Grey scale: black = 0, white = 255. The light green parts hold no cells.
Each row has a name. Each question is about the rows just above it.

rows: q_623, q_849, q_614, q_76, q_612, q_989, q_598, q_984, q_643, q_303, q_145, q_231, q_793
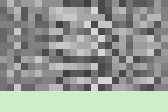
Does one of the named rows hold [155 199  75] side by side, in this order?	yes
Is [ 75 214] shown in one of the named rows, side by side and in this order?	yes
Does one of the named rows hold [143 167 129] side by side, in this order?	yes
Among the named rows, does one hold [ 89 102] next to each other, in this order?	yes

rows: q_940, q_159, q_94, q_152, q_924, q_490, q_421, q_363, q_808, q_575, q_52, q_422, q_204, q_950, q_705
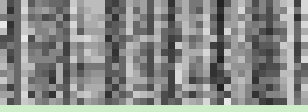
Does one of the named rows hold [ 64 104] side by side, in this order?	yes
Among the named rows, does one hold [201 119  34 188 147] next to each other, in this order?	yes
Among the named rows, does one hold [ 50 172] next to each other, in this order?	yes
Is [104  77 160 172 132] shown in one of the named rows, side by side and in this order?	yes
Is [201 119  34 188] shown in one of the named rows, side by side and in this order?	yes

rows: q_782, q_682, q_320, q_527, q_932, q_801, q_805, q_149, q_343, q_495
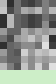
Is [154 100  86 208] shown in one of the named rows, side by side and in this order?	yes
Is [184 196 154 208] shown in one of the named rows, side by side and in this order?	no

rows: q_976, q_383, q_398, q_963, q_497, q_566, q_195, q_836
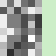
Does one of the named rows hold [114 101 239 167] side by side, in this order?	yes
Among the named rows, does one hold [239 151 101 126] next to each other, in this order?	no
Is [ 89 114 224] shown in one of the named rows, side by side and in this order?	no
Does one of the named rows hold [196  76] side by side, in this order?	no
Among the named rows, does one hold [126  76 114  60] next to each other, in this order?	yes
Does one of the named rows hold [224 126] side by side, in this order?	no

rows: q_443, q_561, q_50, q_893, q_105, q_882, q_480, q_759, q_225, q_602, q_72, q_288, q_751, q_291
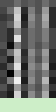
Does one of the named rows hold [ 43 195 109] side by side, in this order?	no
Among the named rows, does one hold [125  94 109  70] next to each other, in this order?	no
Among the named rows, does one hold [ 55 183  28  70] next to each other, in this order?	no
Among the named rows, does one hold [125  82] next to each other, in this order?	yes
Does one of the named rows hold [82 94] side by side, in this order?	yes
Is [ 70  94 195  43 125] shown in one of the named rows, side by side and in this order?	yes
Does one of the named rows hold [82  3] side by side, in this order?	no

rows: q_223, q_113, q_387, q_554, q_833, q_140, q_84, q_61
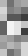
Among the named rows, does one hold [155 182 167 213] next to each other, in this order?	yes
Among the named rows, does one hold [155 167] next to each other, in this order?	yes

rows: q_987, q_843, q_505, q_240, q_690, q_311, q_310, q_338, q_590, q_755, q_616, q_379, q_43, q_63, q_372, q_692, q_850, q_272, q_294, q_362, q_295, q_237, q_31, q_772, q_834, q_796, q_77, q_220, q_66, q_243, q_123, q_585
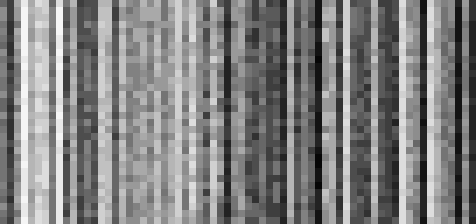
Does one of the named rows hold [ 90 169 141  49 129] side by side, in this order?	no
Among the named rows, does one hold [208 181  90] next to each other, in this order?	yes
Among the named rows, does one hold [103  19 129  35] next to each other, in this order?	yes
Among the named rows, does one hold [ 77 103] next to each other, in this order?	yes
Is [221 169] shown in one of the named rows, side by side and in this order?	yes
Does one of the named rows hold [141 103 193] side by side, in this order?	no

